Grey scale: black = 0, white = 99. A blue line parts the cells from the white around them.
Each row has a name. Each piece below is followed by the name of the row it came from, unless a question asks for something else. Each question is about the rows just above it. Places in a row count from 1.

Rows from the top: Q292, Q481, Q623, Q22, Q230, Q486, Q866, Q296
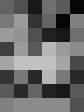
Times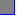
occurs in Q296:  1
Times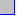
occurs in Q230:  3
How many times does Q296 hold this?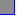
4

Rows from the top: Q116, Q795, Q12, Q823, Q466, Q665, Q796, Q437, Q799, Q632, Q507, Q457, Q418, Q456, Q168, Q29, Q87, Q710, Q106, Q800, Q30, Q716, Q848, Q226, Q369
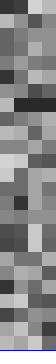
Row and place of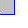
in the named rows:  Q226, 2
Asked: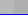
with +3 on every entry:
[75 71]
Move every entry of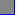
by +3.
[55]
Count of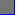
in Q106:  2
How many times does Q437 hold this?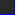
3
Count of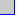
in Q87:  1
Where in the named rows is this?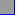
Q466, 2

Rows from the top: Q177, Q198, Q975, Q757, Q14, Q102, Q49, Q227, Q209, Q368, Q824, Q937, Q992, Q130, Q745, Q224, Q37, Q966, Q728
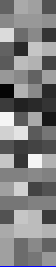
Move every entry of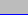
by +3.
[76 76]
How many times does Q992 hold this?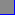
1
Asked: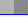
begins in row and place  Q49, 2
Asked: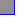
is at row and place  Q198, 4

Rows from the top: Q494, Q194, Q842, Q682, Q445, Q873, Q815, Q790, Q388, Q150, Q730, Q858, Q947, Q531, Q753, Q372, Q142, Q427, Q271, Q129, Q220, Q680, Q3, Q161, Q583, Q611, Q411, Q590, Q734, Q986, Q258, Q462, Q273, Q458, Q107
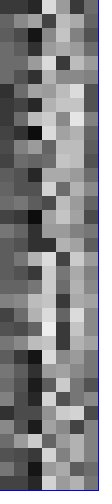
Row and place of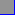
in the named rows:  Q986, 4
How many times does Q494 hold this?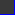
3

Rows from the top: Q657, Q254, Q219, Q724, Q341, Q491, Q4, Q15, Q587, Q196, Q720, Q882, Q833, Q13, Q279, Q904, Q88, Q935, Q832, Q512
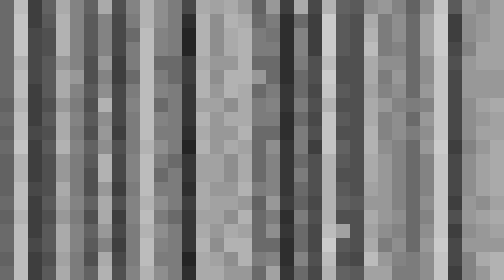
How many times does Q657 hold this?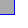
5
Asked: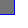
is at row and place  Q219, 20
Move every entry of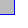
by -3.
[70]
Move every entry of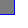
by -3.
[45]
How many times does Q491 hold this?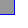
6
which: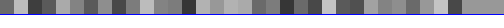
Q4

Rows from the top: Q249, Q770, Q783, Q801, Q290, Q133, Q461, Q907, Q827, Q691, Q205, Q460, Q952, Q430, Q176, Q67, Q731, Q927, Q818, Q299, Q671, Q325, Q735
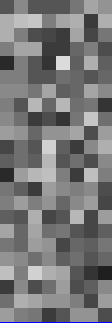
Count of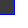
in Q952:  1
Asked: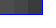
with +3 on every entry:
[33 30 26]
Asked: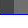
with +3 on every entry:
[30 46]
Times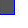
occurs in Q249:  4
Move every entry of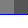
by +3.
[52 36]

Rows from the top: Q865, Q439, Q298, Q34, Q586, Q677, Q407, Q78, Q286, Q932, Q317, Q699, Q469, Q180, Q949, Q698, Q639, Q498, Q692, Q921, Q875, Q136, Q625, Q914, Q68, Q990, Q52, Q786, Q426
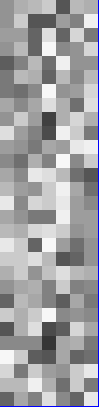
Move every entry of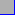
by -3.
[65]
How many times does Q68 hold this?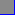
3
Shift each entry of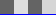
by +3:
[42 89 42 86]
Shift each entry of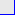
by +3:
[93]
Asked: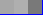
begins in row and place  Q68, 5
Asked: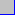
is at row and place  Q921, 4
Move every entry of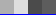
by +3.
[71 89 32 39]

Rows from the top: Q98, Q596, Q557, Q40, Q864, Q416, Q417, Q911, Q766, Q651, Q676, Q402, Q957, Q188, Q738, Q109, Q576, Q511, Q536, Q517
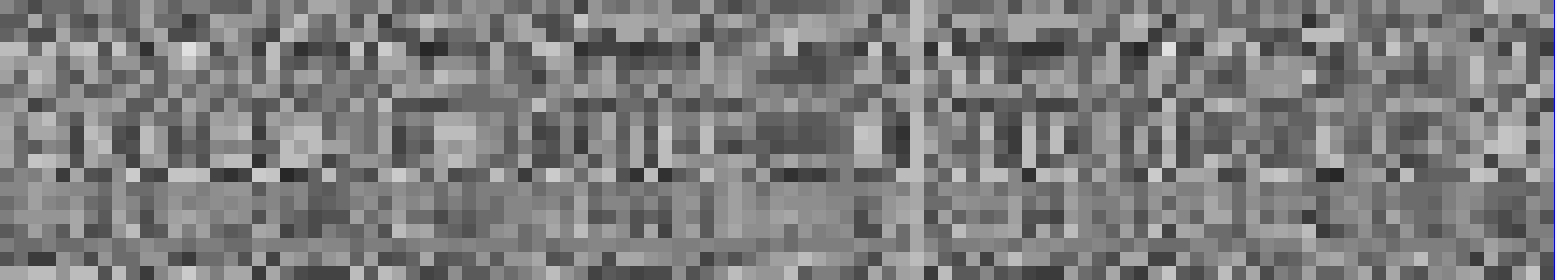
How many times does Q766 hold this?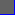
15
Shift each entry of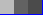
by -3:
[70 35 26]
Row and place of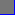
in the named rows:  Q98, 44
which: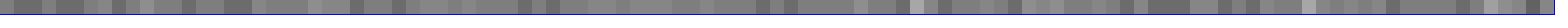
Q511
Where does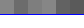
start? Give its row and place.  Q417, 58
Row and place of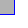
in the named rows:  Q109, 66

